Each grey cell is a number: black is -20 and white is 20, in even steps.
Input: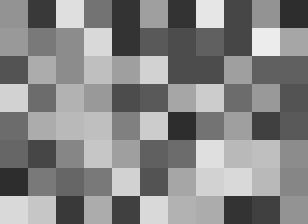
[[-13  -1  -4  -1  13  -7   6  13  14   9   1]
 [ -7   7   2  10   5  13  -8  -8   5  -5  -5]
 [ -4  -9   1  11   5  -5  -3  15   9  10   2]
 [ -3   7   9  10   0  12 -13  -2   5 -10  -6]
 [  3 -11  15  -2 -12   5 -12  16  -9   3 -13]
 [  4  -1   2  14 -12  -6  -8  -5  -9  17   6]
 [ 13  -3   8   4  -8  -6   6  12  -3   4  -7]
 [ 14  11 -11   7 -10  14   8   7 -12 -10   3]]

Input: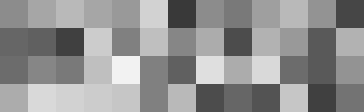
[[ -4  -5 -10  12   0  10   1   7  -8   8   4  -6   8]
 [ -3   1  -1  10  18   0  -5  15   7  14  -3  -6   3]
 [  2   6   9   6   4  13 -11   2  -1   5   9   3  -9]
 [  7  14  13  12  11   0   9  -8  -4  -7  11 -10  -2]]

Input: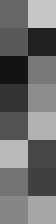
[[-17  -1]
 [-12   2]
 [ -7   8]
 [ -6 -15]
 [ -4  11]
 [ -2 -10]
 [  1   6]
 [  9  -9]]

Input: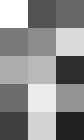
[[-10  13 -15]
 [ -3  17   3]
 [ -1   2  14]
 [  7   9 -13]
 [ 20  -7  -4]]

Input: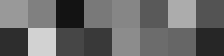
[[-13  13  -9 -11   2  -3  -4 -14]
 [  4   0 -17  -1   1  -6   7  -7]]

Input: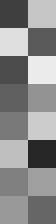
[[-10  11]
 [ -8  17]
 [ -5   3]
 [ -1  12]
 [  0   5]
 [  4  -4]
 [ 10 -14]
 [ 15  -6]]

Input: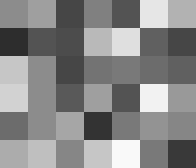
[[-13  -7  -8   9  15  -5  -9]
 [ -3   2   6 -12  -1   3   1]
 [  2   5  -9   0  -7  16   8]
 [  7  10   1  11  19  -1 -11]
 [ 11   2  -9  -2  -1  -3  -5]
 [ 13   2  -6   5  -7  18   4]]

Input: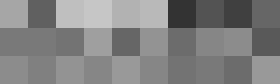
[[ -1  -1  -2   5  -4   3  -3   1   2  -6]
 [  2   0   3   1   4   1  -2  -1  -3   4]
 [  6  -5  10  11   8   9 -12  -7 -10  -4]]

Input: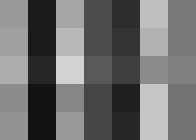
[[  2 -17   1  -9 -15  11  -2]
 [  3 -17   4  -9 -14  11  -2]
 [  4 -16   6  -8 -13  10  -1]
 [  5 -16   9  -8 -12   8  -1]
 [  7 -14  13  -6 -10   2   0]]
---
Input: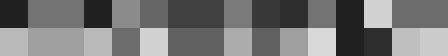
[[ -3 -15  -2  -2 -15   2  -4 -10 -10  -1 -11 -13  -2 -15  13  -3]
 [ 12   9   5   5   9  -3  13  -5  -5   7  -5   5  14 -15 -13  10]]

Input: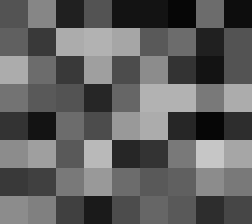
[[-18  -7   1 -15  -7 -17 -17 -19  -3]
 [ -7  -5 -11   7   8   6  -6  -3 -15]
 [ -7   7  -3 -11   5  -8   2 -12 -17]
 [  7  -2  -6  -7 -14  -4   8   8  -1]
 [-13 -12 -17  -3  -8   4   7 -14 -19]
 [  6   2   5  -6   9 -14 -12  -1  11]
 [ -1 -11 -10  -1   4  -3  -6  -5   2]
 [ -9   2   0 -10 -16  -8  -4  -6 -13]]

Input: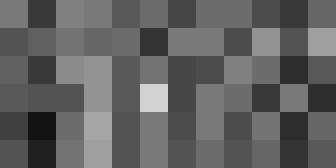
[[ -4  -1 -11   0  -1  -6  -3  -9  -3  -3  -8 -11]
 [  5  -7  -5  -2  -4  -3 -12  -1  -1  -8   3  -7]
 [ -6  -5 -11   2   3  -6  -2  -9  -8   0  -3 -13]
 [-13  -6  -7  -7   3  -6  13  -9  -1  -3 -11  -1]
 [ -4 -10 -17  -3   6  -7  -1  -8  -1  -8  -2 -13]
 [ -6  -7 -15  -2   5  -7  -1  -7  -3  -7  -4 -12]]

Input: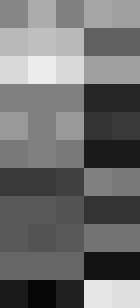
[[  5   1   7   0   6]
 [ -5   9  10   9  -5]
 [  5  14  17  14   5]
 [-14   0   0   0 -14]
 [-11   4   0   4 -12]
 [-16  -1   0  -1 -16]
 [ -1 -11 -11 -10   0]
 [-12  -6  -6  -7 -12]
 [ -2  -6  -7  -6  -2]
 [-17  -4  -4  -4 -17]
 [ 15 -16 -19 -15  16]]

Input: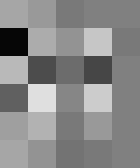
[[  0   6   4  -1   0]
 [ -1 -19   7   3  11]
 [  0   9  -8  -3  -9]
 [  0  -5  15   1  12]
 [  0   5   8  -1   4]
 [  0   6   3  -2  -1]]

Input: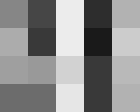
[[  8   1  -9  17 -13]
 [ 12   7 -11  17 -16]
 [  9   5   4  13 -11]
 [  8  -3  -3  16 -11]]
